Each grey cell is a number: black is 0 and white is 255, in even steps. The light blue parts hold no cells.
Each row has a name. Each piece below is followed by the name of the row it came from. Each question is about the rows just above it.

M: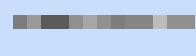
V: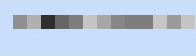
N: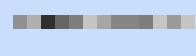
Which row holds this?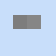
M
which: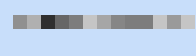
V
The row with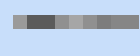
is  M
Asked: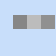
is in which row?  M
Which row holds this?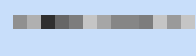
N

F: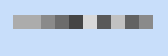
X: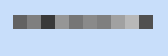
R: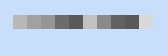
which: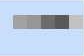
R
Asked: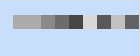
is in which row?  F
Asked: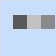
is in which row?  R
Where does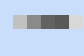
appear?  R
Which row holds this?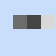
F

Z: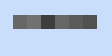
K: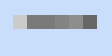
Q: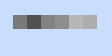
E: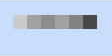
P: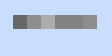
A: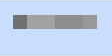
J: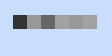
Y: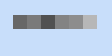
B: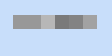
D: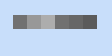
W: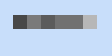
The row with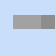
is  A
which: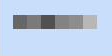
Y
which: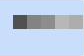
Q
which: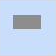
A
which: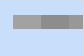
A

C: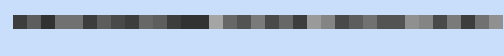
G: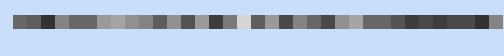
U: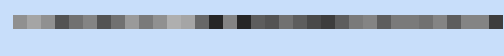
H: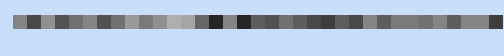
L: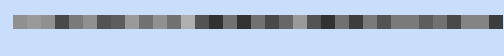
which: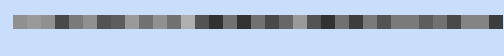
L
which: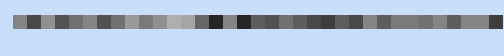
H

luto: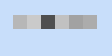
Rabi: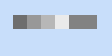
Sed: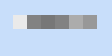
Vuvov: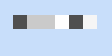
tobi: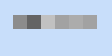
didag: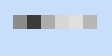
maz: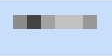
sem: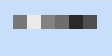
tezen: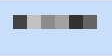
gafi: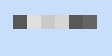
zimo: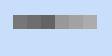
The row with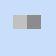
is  tezen
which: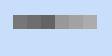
zimo
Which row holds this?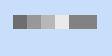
Rabi
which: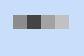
maz
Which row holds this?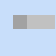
maz

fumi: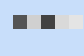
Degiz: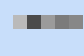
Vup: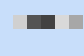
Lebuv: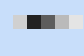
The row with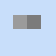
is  Degiz
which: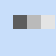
Lebuv
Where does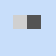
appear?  Vup
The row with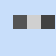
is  fumi
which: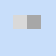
Vup
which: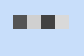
fumi
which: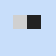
Lebuv

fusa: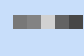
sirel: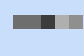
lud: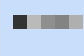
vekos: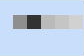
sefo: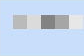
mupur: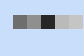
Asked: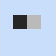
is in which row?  mupur
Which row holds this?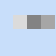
sefo
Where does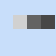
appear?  fusa
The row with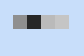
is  mupur
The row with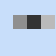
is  vekos
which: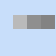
lud
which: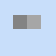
sefo

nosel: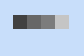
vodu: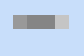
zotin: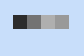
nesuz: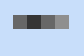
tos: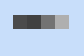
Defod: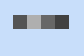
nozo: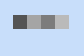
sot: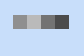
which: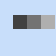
tos
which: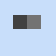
tos
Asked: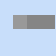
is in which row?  vodu
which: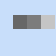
nosel
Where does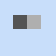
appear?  Defod
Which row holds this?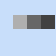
Defod
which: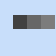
nosel

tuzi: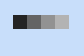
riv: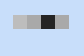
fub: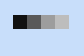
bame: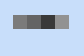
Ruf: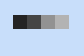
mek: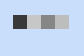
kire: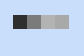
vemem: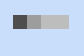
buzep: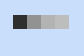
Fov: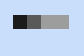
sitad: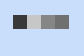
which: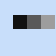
fub
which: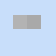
kire
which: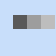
fub
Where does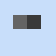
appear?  bame
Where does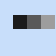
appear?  Fov
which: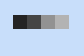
Ruf
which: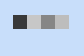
mek

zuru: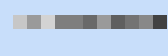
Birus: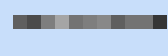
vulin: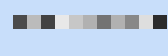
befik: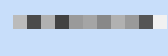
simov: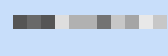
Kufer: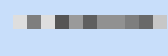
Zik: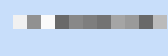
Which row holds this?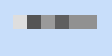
Kufer
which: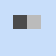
vulin
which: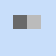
Zik
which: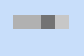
simov
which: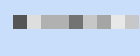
simov
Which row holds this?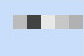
vulin

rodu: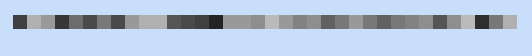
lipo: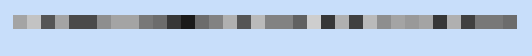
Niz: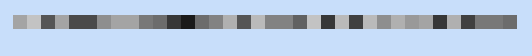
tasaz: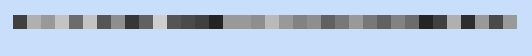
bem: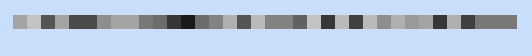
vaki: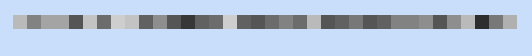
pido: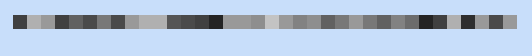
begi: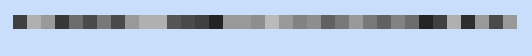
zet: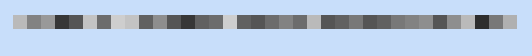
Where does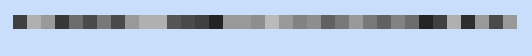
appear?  begi
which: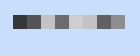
zet
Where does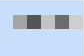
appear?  vaki
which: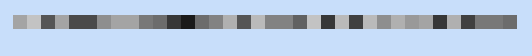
Niz

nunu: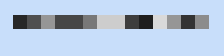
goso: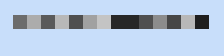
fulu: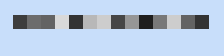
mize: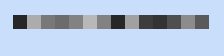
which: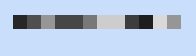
nunu
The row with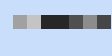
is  goso
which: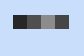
goso
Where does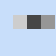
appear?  fulu
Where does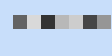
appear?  fulu

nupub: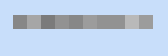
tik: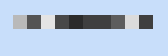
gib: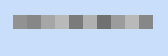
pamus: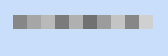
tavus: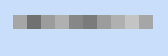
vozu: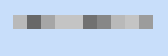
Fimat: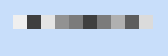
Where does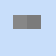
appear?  tavus
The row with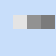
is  Fimat
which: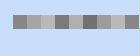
gib

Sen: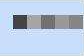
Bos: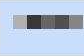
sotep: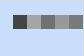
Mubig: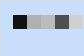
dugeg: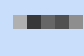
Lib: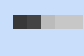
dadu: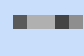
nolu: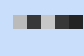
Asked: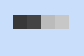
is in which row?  Lib
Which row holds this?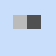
Mubig
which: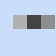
dadu

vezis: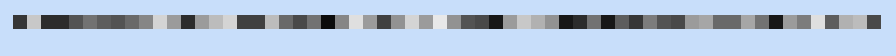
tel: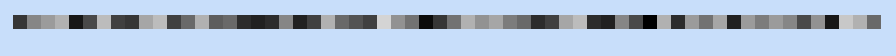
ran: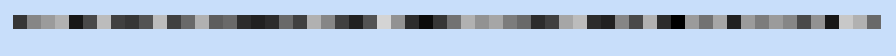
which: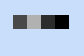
ran
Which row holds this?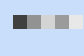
vezis
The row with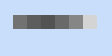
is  vezis
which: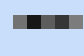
vezis
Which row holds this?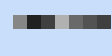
tel
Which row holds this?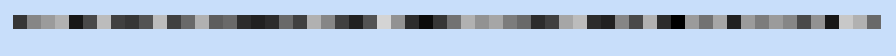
ran

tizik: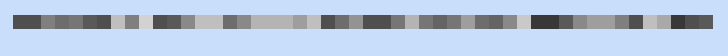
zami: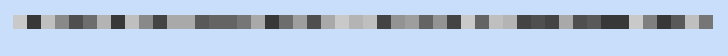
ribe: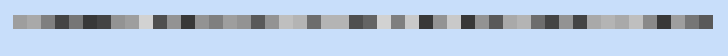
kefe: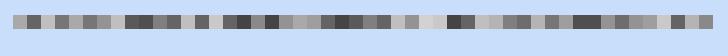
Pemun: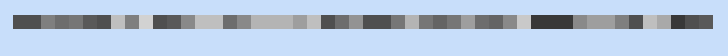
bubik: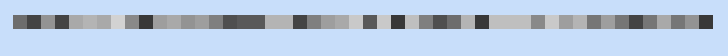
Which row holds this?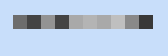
ribe
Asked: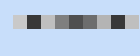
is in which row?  bubik
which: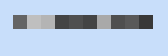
zami
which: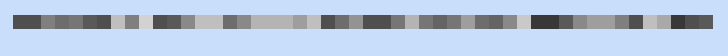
tizik
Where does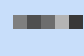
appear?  bubik

